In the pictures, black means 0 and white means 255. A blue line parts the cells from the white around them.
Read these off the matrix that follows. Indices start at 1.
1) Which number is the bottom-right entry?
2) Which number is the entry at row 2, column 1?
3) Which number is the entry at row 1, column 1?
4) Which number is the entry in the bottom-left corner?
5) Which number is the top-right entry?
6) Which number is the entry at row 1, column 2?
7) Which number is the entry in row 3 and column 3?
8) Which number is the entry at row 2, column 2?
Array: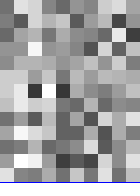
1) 192
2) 125
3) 113
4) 225
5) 164
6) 225
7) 180
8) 90

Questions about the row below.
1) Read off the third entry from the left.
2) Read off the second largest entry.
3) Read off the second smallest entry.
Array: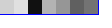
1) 17
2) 209
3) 96
